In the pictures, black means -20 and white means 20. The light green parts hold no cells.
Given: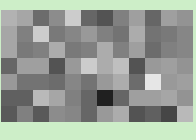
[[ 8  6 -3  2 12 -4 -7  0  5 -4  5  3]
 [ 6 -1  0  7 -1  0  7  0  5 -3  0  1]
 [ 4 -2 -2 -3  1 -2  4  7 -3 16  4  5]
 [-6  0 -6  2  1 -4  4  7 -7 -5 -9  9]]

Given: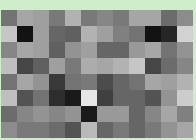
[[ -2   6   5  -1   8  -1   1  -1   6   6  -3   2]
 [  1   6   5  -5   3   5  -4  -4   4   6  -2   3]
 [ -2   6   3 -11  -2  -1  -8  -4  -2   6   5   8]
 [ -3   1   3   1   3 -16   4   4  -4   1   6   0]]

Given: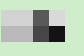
[[13 13 -6 14]]

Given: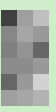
[[-10   5  10]
 [  0   3  -4]
 [ -4   4  13]]

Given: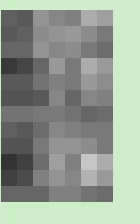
[[ -5  -6   3   1   0   7   5]
 [ -4  -4   3   1   2  -1  -3]
 [ -6  -6  -2   0  -1   4   2]
 [ -2  -2  -1  -1  -2  -4  -3]
 [ -7  -7  -1   3   3   2  -1]
 [-10  -8   0   3   1   8   4]]

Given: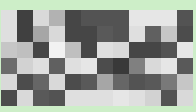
[[ 15 -10  14   8  -9  -7  -7  -7  16  16  16  -7]
 [ 11  10  -9  18  10  -9  15  14  -9  -9  -7  16]
 [ 14  -8  -4  14  -8  -6   6  -4  -7  -6  -1  11]]

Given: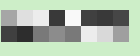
[[  6  15  17 -11  19 -10 -11  -9]]

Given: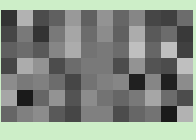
[[-12   8  -8  -5   4  -5   3  -4   1  -9 -10  -3]
 [ -5  -3  -6   1   7  -2  -1  -3  10  -4  10 -10]
 [  2  -1   0  -3  -9  -2   0   1 -15   1 -15   2]
 [ -4   0   2  -6  -9   0   0  -8  -4  -2 -16   8]]
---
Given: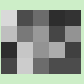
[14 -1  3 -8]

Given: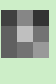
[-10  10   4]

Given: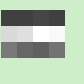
[-10  15  -5]

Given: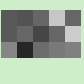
[-6 -4 -3]

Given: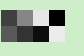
[-10 -12]

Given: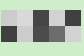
[12 12]

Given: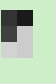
[-12  12]

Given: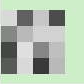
[14  9  1  9]

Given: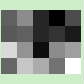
[ -5  -5 -18  -2]
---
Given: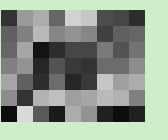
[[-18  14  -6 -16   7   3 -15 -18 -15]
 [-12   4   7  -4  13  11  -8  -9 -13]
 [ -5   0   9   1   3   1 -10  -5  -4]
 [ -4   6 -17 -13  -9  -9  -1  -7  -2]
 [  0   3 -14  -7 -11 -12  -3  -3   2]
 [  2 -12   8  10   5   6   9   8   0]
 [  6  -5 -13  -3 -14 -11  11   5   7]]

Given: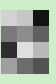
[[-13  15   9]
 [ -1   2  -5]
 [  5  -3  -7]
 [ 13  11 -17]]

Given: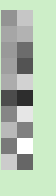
[[ -8 -13]
 [ -1  20]
 [  1  16]
 [  3  11]
 [  4  -3]
 [  5  -7]
 [  6   8]
 [  7  13]
 [  9   0]
 [ 12  -4]]

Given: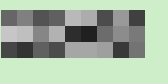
[[ -9 -12  -5  -8   6   6   5 -11  -2]
 [ -4   0  -7  -5   9   7  -8   4 -10]
 [ 11  10   1   8 -13 -15  -3   2  -1]]

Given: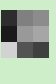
[[-16   4   6]
 [-13   0   2]
 [ 13  -7 -10]]

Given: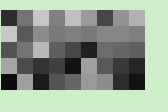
[[-18   5 -16  -7  -4   4   2 -13 -17]
 [-13  -2  11   0  10   4  -9   3   8]
 [ -7  -2   9  -5  -9 -15  -3  -4  -5]
 [  6  -8 -12 -10 -17   5  -6 -11 -14]
 [ 11  -6   2  -1   0  -1   1   1   0]]
